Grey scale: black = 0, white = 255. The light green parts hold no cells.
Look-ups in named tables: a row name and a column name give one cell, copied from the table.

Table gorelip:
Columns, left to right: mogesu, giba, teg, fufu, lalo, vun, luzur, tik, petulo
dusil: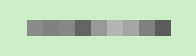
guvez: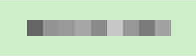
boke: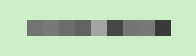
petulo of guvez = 162
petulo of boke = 59
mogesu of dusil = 138
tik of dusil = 128
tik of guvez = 123
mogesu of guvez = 100
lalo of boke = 163
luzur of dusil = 166
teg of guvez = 153
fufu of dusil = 100
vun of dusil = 180
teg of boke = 109
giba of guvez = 148
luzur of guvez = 150
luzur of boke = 117
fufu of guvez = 166
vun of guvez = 198
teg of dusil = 134
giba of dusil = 129

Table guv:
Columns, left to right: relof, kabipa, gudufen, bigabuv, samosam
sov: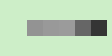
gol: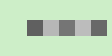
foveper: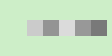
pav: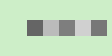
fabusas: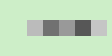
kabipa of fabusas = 113
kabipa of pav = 187
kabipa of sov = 153
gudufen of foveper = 219
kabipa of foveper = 148
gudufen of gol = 117
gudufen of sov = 155
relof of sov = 147
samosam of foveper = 121
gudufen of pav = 126

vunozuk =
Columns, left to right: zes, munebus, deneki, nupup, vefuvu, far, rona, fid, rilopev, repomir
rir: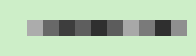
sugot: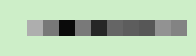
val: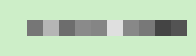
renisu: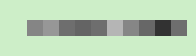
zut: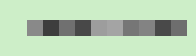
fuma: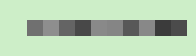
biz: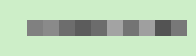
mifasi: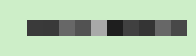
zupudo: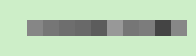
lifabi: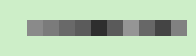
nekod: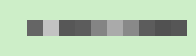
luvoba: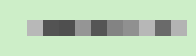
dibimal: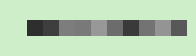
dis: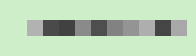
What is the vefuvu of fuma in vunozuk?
137
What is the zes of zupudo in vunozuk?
134
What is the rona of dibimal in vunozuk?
58
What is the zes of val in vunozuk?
118
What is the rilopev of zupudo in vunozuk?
68
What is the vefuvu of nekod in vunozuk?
132
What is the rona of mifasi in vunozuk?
64
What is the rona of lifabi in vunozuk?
149
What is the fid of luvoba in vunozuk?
183
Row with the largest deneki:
dibimal

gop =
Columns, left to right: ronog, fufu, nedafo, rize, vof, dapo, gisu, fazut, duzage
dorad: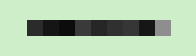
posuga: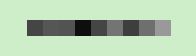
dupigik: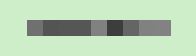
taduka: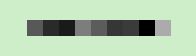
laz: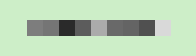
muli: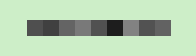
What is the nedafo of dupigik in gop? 86
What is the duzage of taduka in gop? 171
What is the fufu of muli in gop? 64
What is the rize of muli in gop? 121
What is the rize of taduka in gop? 125
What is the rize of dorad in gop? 58
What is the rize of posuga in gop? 14
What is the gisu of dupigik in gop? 101
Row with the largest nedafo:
muli

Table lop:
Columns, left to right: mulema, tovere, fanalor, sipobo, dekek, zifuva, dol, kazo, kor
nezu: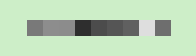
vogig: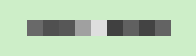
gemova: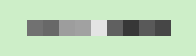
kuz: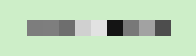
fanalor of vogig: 87
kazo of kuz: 162
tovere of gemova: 104
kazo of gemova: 89
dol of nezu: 96
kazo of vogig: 67
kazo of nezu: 222
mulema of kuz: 125
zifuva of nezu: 85
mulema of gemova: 113
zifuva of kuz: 20
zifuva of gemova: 96
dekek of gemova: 228
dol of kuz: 120
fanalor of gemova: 157
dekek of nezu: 76
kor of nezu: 110
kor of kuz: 77
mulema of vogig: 105
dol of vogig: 96

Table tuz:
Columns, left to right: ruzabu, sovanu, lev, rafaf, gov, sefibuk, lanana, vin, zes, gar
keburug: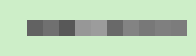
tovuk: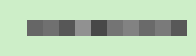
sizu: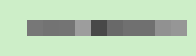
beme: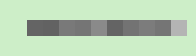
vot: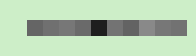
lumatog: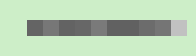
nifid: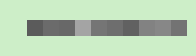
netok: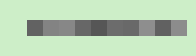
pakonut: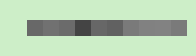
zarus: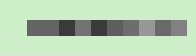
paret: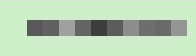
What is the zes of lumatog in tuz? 117
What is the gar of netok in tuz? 140
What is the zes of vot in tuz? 119
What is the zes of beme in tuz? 117
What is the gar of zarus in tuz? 129
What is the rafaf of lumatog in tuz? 103
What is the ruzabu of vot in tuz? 101
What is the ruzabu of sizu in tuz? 119
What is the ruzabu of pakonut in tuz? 104
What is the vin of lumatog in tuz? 108
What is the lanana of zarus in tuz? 110
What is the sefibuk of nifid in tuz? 110
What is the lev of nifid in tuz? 104
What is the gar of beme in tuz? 180
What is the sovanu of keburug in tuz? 112
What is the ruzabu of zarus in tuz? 100
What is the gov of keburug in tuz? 156
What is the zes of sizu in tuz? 145
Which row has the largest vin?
zarus

